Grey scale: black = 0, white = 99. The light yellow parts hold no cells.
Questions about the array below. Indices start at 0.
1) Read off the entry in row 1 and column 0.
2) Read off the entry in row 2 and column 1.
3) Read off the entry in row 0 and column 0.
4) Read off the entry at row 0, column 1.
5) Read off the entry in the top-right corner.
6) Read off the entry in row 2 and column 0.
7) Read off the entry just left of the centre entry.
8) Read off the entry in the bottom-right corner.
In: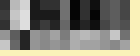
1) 23
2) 72
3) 19
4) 72
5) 27
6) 19
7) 14
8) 63

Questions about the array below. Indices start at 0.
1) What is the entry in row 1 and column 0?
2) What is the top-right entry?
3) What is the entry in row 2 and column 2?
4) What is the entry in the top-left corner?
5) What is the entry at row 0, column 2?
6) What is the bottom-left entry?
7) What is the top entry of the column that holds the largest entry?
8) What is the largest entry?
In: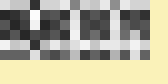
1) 15
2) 82
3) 24
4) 86
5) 77
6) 38
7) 19
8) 98

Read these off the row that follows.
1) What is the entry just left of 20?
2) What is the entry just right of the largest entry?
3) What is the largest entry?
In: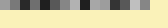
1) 61
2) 52
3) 74

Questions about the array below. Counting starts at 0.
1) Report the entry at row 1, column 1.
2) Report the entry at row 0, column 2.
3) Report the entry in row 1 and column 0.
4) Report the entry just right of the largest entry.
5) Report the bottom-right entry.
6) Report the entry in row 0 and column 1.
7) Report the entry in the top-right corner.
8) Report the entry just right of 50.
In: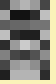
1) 7
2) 70
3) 65
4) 65
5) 17
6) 60
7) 27
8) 27

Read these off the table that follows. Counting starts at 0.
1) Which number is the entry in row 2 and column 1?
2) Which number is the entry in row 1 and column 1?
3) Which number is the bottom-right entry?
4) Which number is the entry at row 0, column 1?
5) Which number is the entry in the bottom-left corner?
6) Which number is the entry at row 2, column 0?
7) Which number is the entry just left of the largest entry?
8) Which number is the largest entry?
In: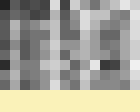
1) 70
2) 40
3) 80
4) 35
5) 40
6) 35
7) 57
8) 93

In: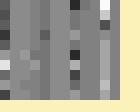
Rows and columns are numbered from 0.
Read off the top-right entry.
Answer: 50
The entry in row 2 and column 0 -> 36
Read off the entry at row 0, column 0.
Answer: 36
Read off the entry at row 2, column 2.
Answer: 54
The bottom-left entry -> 26
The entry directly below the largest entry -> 78
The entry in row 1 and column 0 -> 31
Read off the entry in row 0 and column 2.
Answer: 54
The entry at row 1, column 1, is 54
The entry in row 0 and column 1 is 54
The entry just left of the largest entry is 50
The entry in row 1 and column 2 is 54
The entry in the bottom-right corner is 50
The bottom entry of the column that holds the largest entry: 64
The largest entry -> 97

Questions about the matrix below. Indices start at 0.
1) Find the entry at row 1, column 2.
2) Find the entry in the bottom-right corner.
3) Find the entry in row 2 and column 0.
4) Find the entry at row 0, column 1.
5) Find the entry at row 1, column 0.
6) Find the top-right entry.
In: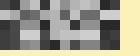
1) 37
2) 20
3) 20
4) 20
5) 75
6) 24

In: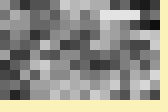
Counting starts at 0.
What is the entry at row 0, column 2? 19
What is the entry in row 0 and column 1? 40
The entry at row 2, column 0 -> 62
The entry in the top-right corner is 23
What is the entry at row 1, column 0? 45
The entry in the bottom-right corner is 27
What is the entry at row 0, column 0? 62
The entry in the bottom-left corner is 36
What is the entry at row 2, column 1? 58
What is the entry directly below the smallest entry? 75
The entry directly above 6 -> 45

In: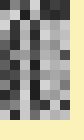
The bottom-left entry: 78
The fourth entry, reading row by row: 82
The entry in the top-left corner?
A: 16
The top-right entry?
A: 20
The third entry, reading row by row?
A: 29
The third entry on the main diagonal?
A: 74
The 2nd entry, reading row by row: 51
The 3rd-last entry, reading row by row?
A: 78
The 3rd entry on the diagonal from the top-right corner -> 74
